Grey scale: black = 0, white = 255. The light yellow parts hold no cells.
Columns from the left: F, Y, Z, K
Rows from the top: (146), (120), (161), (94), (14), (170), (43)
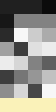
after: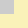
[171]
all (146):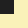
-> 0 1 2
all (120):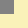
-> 1 2 3
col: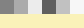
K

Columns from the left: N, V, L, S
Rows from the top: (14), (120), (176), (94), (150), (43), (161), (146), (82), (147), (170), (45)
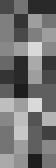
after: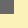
[41]
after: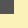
[180]
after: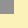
[29]
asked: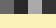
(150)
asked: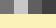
(147)
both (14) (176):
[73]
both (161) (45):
[29]

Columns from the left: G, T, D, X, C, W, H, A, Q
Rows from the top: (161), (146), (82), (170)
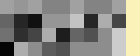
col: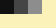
D
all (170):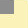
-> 2 5 6 7
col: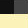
D
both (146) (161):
[150]
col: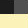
C
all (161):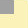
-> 0 2 5 8

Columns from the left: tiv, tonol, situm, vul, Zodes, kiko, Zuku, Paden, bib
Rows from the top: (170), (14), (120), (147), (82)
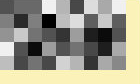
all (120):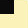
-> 7
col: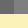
situm
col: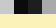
Paden
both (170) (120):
[82]
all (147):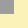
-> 3
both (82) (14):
[190]
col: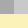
Paden

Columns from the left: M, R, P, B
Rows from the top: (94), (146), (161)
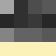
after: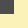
[88]
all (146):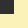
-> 1
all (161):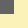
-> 1 2
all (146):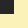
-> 0 3
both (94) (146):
[48]

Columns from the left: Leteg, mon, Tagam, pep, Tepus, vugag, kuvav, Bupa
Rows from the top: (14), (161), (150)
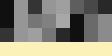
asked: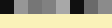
(161)
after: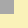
[16]
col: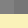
pep
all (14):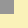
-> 1 3

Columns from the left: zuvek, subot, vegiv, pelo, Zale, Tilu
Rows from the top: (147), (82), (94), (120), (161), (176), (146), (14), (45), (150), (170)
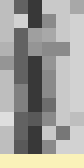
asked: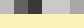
(147)
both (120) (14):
[210]
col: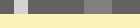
subot

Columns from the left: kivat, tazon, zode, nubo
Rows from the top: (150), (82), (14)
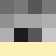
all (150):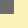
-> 0
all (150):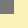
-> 1 3
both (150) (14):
[87]
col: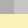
nubo
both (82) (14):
[175]

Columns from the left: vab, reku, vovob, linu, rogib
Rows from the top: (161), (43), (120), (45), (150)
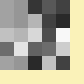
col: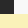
rogib
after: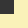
[88]

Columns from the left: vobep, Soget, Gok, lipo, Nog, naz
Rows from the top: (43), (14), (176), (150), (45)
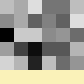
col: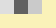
Gok
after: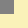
[97]
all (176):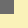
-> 5
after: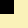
[202]
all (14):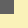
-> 2 4

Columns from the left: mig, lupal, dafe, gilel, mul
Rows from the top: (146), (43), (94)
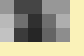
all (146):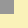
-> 0 3 4
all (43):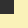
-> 2

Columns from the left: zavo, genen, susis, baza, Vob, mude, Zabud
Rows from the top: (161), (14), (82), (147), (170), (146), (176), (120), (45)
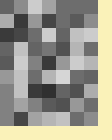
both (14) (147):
[109]
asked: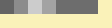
(161)
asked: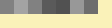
(120)
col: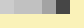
genen
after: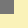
[81]

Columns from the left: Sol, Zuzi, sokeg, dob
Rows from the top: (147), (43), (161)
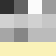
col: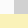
sokeg
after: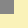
[187]
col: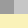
dob
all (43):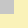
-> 1 3

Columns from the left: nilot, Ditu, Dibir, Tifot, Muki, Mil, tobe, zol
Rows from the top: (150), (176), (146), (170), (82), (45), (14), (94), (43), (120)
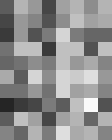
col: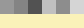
Dibir
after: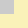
[222]

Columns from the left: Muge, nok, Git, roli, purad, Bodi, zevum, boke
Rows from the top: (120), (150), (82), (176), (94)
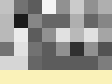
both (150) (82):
[185]
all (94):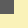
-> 3 4 5 6
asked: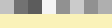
(120)
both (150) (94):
[102]
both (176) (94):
[92]
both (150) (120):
[175]

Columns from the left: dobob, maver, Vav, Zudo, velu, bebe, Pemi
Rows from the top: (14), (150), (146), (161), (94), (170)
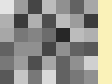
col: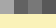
dobob
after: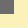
[39]
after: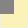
[108]

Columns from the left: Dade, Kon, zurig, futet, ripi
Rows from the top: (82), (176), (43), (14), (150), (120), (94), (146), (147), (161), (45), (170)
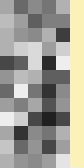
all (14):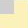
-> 1 4
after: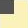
[148]
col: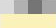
zurig
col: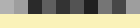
futet
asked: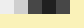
(147)

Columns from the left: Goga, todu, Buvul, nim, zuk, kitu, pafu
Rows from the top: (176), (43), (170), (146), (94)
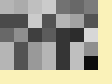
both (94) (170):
[53]
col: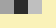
kitu

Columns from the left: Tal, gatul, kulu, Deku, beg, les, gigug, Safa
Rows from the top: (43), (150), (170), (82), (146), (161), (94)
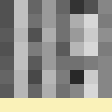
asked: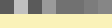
(146)
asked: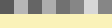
(94)
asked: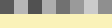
(170)
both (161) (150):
[124]
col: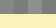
Safa
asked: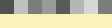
(82)

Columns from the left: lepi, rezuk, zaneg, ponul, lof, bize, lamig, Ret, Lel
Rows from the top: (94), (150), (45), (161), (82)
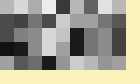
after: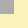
[236]
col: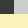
lof
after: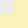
[57]
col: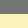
lamig
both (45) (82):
[26]

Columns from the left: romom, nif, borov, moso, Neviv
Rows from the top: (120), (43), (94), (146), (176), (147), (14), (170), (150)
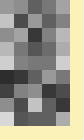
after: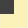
[130]
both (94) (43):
[130]
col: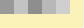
romom
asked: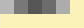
(146)
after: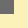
[172]

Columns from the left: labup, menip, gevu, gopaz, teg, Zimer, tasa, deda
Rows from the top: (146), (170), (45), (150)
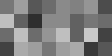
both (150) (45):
[66]
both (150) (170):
[119]

